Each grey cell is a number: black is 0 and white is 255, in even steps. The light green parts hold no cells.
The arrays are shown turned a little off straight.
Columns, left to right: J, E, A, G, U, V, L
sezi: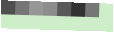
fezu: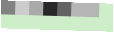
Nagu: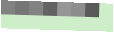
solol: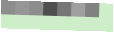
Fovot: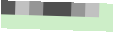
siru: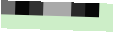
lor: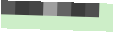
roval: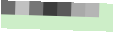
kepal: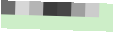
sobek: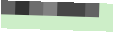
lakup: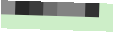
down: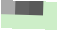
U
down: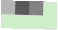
L

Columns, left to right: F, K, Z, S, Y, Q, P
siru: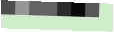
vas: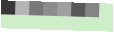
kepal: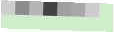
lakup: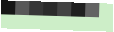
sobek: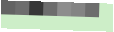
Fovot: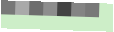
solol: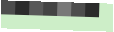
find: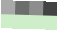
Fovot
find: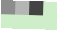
kepal
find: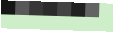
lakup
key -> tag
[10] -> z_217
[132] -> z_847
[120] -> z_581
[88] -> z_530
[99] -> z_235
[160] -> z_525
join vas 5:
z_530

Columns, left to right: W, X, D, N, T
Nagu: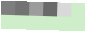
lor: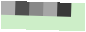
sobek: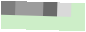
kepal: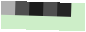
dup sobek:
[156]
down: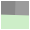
D
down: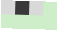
T
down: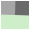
N

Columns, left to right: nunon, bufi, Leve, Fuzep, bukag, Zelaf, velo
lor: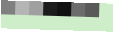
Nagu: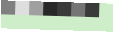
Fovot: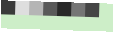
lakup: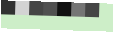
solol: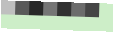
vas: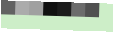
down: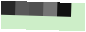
Fuzep
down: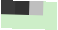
nunon
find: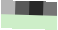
Fovot
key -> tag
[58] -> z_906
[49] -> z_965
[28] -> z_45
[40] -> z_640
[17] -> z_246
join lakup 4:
z_246
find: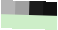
lor
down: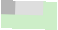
bufi
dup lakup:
[69]

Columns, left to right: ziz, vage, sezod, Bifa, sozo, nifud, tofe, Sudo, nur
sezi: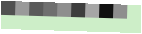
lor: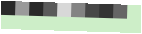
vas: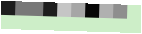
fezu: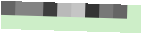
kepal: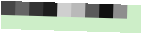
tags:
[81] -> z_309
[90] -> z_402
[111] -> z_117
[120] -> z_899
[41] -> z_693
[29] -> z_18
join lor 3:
z_402
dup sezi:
[142]
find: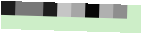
vas

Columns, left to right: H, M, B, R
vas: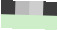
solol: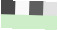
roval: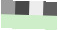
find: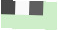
solol
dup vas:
[61]
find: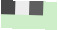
roval
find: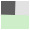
solol
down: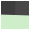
H

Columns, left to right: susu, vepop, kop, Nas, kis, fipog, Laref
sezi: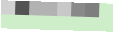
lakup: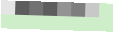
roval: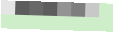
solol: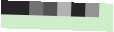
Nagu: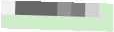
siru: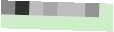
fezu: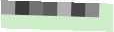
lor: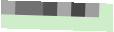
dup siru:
[189]
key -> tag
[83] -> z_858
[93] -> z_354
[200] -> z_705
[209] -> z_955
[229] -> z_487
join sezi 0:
z_955
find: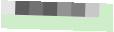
lakup
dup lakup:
[93]
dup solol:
[38]
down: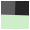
vepop
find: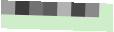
fezu

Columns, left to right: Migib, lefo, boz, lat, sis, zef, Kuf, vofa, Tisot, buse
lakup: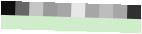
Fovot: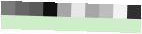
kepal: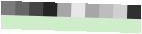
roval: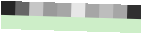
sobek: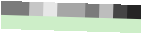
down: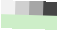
Tisot
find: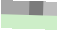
sobek
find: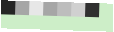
kepal
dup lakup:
[166]
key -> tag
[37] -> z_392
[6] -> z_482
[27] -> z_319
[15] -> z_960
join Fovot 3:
z_960
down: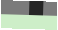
Migib
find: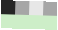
kepal

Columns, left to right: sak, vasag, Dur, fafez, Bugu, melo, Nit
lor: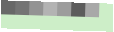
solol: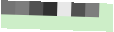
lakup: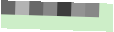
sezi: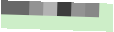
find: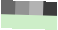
sezi
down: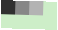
fafez
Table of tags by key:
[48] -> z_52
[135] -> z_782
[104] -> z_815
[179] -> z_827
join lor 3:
z_827
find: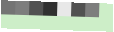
solol
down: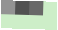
Dur

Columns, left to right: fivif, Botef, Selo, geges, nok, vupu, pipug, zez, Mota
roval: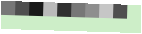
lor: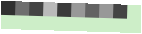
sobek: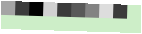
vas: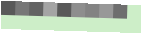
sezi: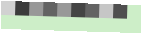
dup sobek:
[59]
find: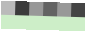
lor

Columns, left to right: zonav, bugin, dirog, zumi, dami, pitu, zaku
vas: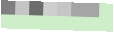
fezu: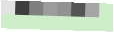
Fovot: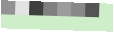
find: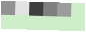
Fovot
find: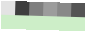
Fovot
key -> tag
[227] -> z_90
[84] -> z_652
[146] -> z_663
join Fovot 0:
z_663
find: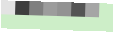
fezu
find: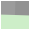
fezu
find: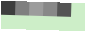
Fovot
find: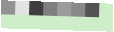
Fovot

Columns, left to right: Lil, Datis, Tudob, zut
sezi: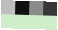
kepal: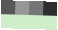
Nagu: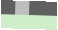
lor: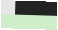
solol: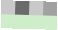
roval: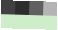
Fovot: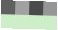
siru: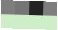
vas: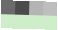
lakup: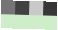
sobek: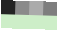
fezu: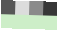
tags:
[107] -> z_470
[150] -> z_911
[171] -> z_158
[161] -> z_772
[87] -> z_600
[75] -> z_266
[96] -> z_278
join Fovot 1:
z_772
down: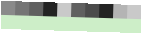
Tudob
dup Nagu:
[96]
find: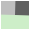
Nagu
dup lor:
[35]
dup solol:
[201]

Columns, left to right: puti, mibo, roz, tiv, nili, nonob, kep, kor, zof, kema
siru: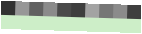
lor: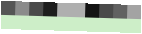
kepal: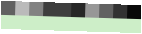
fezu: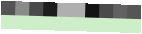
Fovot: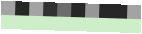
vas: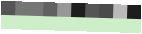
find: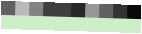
kepal
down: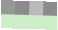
mibo
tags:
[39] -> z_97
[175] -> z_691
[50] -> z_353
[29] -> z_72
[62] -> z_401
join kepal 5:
z_97
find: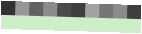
siru
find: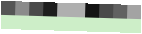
lor

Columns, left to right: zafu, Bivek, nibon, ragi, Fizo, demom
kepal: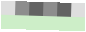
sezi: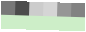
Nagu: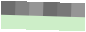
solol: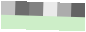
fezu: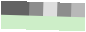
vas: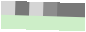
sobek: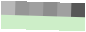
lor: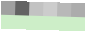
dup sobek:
[160]
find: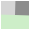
vas
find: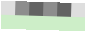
kepal
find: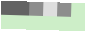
fezu

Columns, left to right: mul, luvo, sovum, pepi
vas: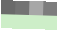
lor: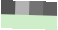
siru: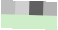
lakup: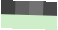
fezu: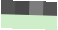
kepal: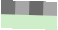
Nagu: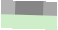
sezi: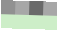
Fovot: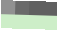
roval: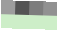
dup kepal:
[167]
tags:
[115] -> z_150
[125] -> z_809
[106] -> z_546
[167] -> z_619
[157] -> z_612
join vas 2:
z_619
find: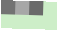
kepal
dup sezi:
[167]
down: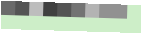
mul

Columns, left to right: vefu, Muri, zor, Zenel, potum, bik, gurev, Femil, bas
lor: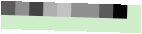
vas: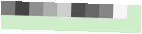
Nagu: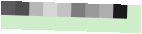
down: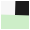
bas
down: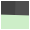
Muri
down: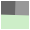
gurev
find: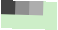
vas
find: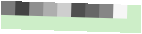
vas
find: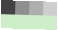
vas
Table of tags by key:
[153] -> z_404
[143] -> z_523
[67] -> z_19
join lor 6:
z_523

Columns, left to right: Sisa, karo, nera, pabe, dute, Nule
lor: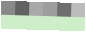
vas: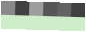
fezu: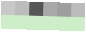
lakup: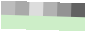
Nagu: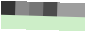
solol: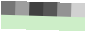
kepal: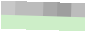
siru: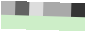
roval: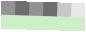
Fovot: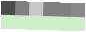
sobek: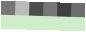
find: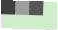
vas
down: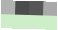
pabe
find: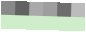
lor
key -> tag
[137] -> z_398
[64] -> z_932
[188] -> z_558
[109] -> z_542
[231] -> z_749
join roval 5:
z_749
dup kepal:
[188]
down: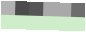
pabe
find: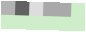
siru

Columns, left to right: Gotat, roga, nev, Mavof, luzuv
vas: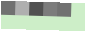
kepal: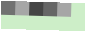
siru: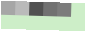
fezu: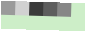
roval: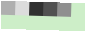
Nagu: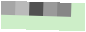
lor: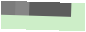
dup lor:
[93]
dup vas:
[113]
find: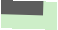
lor

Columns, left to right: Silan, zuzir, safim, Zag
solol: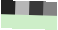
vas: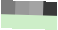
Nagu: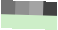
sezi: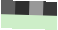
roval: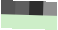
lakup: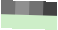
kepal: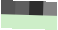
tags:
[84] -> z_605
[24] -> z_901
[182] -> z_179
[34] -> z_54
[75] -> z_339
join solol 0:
z_54
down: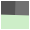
Silan
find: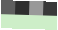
sezi
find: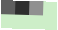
roval

